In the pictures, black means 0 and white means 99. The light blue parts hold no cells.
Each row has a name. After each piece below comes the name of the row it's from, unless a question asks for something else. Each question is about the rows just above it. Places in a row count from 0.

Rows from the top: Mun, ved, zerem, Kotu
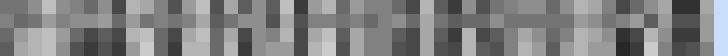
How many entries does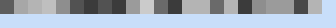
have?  23
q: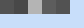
Kotu

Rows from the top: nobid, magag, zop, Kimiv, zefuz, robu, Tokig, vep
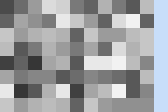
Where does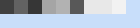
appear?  zefuz
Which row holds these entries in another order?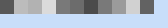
nobid
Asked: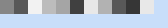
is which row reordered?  Tokig

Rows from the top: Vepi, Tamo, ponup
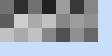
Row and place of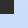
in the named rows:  Vepi, 1
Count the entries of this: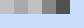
5
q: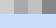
Tamo

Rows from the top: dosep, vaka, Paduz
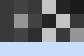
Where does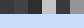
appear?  Paduz
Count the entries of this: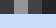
4
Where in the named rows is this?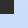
Paduz, 2
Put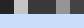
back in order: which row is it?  vaka
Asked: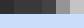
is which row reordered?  Paduz
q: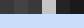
dosep

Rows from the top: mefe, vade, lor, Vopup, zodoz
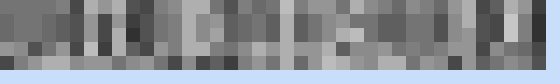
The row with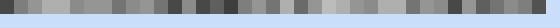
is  zodoz
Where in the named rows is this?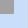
lor, 15
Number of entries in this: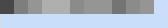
11
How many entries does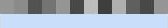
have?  12
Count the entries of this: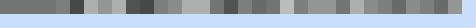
33
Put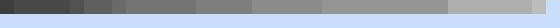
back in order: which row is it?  Vopup

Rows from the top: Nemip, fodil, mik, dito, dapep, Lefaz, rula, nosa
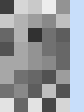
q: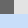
nosa
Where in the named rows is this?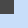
nosa, 3
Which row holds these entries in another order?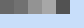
dito
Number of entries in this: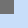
1

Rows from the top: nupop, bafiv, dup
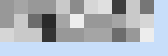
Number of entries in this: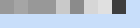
9
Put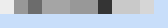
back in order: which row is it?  dup
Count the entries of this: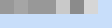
7
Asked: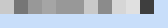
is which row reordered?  nupop
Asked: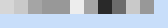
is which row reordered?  bafiv
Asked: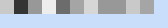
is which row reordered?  dup

